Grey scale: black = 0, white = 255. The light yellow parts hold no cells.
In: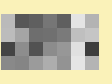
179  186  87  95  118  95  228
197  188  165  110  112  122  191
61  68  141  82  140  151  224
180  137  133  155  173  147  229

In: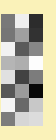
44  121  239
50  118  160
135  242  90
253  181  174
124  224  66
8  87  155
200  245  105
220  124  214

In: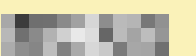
145  168  60  111  112  138  161  214  141  186  181  120
150  184  112  138  178  208  233  221  102  187  164  189
112  172  142  134  189  129  170  215  201  122  167  165

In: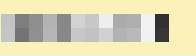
48  195  126  143  179  136  210  199  238  171  174  242
54  197  116  144  182  136  199  194  209  179  185  241

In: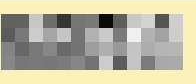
206  97  98  198  109  53  117  121  11  94  200  211  84
205  91  120  204  165  197  116  177  202  123  240  178  162
182  131  103  120  135  105  115  158  175  152  196  173  181
170  135  119  121  119  123  134  115  204  92  197  123  168

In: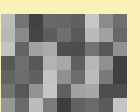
111  188  115  66  104  102  96  198  139
103  184  138  68  93  111  89  186  161
146  195  100  161  170  79  77  116  87
64  87  111  87  179  168  96  182  144
63  98  109  96  195  144  109  187  122
77  116  87  147  197  96  162  167  78
196  151  106  188  123  62  98  107  91
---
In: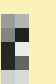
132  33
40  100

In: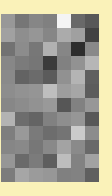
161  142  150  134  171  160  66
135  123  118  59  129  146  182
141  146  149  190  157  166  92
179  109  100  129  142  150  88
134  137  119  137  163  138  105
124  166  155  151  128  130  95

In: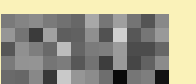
150  116  59  161  94  97  143  81  208  87  118  153
122  147  148  117  124  87  115  61  154  70  98  139

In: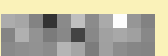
132  176  147  123  136  67  136  161  168  160  136

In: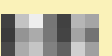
59  148  171  119  68  164  115

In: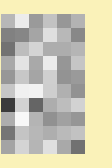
129  134  165  223  184  136
168  227  169  235  150  197
198  240  242  206  176  146
173  248  180  145  161  150
164  212  181  223  169  113

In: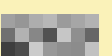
112  178  135  82  198  143  102

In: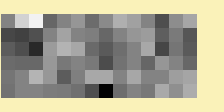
71  65  80  131  163  131  126  103  131  150  156  94  122  86
107  104  104  152  120  131  121  76  114  131  102  150  131  103
114  131  131  124  122  112  79  3  109  131  120  169  143  172
